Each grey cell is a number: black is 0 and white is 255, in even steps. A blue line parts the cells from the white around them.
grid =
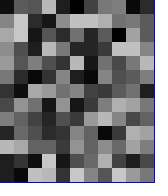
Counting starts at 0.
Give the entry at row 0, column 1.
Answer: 91
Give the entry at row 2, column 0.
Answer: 168
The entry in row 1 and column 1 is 199
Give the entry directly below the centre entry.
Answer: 22
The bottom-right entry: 120
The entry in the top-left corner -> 15
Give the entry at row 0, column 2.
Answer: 85
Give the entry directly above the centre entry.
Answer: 30
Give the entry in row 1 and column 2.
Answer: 43
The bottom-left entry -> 30
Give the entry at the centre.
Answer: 133
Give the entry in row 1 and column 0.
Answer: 133
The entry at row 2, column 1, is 199
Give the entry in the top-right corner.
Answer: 43
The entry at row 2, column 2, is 22

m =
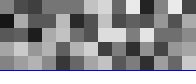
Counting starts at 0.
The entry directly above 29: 88
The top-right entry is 69
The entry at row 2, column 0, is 88
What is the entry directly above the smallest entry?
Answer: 131
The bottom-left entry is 131
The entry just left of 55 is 138
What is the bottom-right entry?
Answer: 202
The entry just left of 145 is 47
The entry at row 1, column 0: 22
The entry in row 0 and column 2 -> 63
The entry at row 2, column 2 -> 29

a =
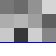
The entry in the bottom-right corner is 134
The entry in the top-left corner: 119
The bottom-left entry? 201
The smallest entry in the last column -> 95

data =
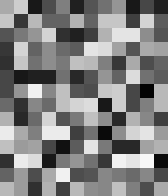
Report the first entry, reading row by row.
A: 170
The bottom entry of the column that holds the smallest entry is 77
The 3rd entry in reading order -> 24
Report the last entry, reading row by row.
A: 170
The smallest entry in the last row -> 48
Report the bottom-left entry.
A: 185
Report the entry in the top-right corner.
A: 32
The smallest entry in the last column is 10
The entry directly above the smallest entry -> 113
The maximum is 247
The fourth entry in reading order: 77
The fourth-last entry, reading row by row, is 192
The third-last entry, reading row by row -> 127
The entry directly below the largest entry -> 135
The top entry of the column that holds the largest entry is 71
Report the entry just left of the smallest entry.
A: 71
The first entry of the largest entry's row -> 48
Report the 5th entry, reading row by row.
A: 127
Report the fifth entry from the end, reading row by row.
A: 135
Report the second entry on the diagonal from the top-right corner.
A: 212
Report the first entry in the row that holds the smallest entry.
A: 71
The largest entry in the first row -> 205

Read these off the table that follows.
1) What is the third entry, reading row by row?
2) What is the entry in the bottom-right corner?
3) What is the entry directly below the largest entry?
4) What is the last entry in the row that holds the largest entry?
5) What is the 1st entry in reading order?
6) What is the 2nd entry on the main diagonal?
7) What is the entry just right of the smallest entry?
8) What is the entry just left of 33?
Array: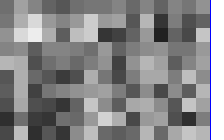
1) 132
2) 182
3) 93
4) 197
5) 111
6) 174
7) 99
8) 153

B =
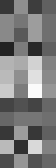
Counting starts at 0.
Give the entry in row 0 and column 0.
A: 55
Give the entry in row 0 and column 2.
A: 61
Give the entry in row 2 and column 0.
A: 137
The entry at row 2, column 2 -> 157
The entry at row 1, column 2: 157
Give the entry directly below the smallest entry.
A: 179
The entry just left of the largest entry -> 124
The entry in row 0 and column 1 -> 143
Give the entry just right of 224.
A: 137
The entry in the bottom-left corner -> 75
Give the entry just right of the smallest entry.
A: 124
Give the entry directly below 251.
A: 68

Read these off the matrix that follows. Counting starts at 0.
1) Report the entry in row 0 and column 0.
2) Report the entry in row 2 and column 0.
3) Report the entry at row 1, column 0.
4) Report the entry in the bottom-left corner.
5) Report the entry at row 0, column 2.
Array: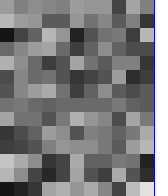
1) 156
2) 21
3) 182
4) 21
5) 141
